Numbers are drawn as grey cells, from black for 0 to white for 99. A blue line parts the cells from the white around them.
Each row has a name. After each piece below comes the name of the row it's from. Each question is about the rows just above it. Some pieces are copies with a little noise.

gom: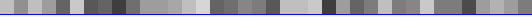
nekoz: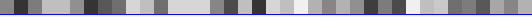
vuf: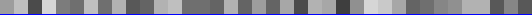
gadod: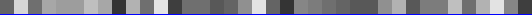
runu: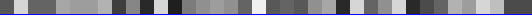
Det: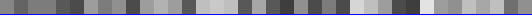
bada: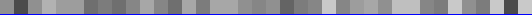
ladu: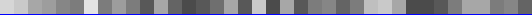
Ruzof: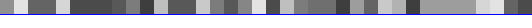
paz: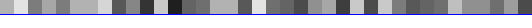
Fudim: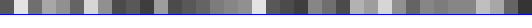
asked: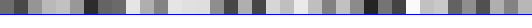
nekoz
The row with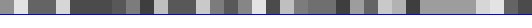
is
Ruzof
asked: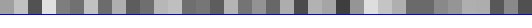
vuf
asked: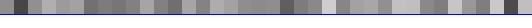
bada
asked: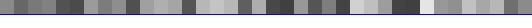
Det

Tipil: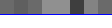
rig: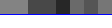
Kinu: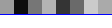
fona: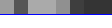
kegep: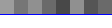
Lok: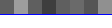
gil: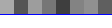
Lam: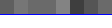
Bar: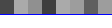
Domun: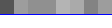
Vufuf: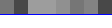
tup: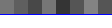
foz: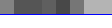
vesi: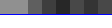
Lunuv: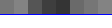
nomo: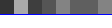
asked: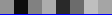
Kinu
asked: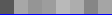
Domun
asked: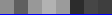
fona
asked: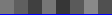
tup
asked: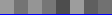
kegep
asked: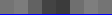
Lunuv

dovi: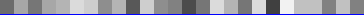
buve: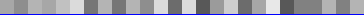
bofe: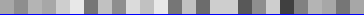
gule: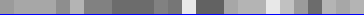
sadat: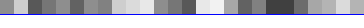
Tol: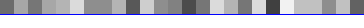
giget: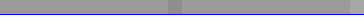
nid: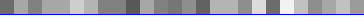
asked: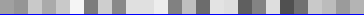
bofe
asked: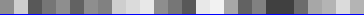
sadat
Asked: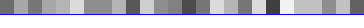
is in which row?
Tol
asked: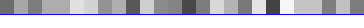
dovi

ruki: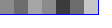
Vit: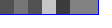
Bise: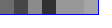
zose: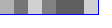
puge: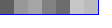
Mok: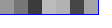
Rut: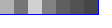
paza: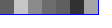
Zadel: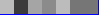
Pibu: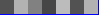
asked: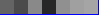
Bise
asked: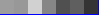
Rut

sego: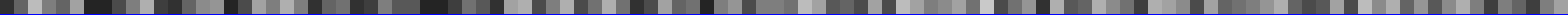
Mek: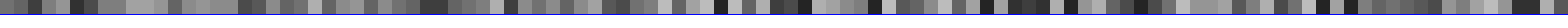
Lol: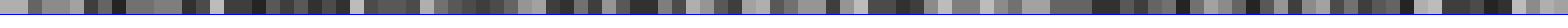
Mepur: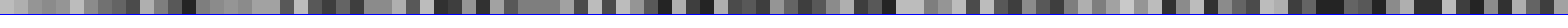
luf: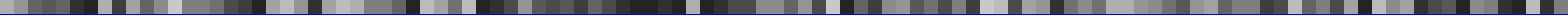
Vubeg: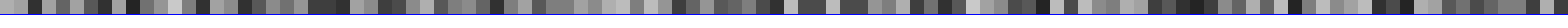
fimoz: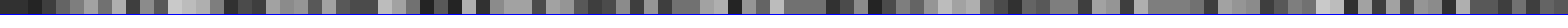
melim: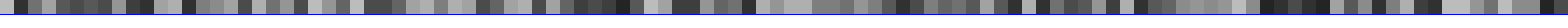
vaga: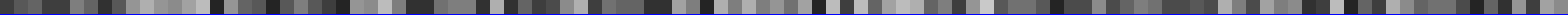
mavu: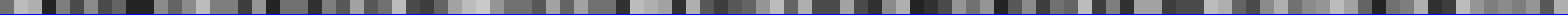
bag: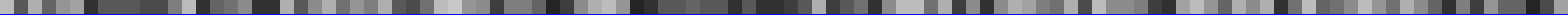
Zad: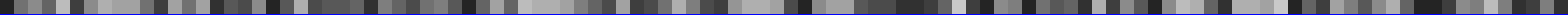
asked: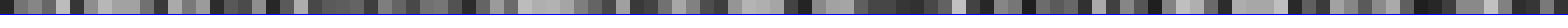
Zad
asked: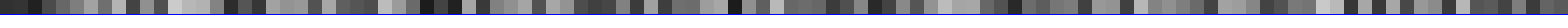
fimoz
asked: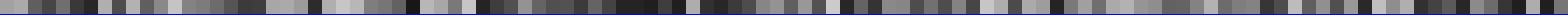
luf
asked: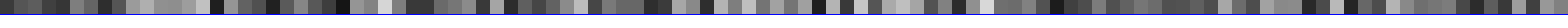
vaga

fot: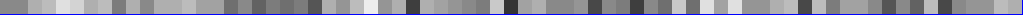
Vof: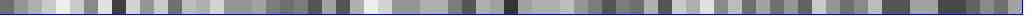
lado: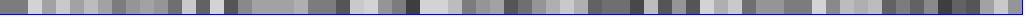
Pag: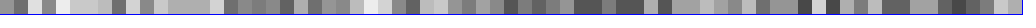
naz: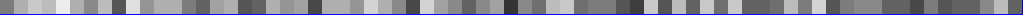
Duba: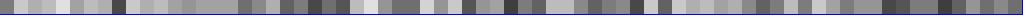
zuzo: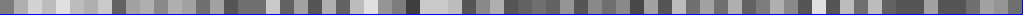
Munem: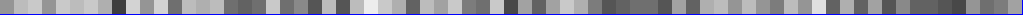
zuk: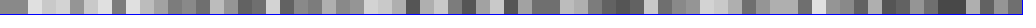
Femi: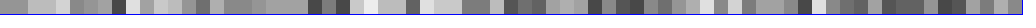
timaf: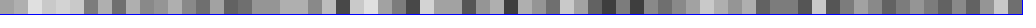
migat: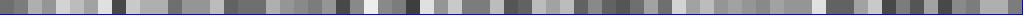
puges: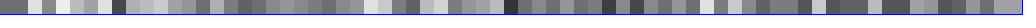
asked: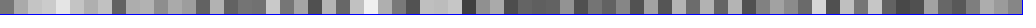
zuzo
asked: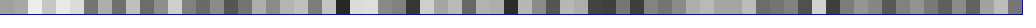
timaf
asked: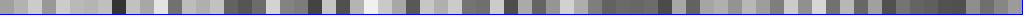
Munem
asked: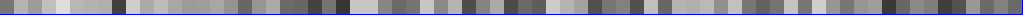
Duba
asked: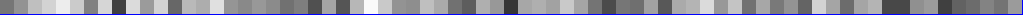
Vof
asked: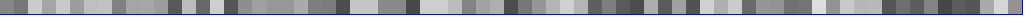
lado

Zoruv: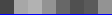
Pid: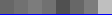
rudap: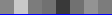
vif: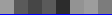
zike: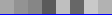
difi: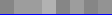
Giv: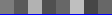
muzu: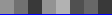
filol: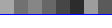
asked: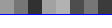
muzu
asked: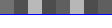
Giv
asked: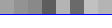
zike

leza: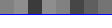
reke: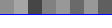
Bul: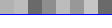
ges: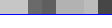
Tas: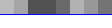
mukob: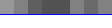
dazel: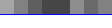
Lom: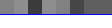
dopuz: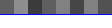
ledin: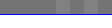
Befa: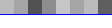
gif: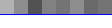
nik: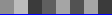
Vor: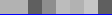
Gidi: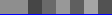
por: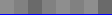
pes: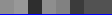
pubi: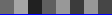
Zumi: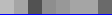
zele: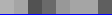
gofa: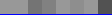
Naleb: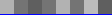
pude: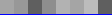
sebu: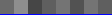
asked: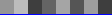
nik
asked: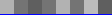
Naleb
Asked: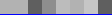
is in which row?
Vor
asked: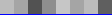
Befa
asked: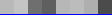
ges
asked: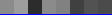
pes

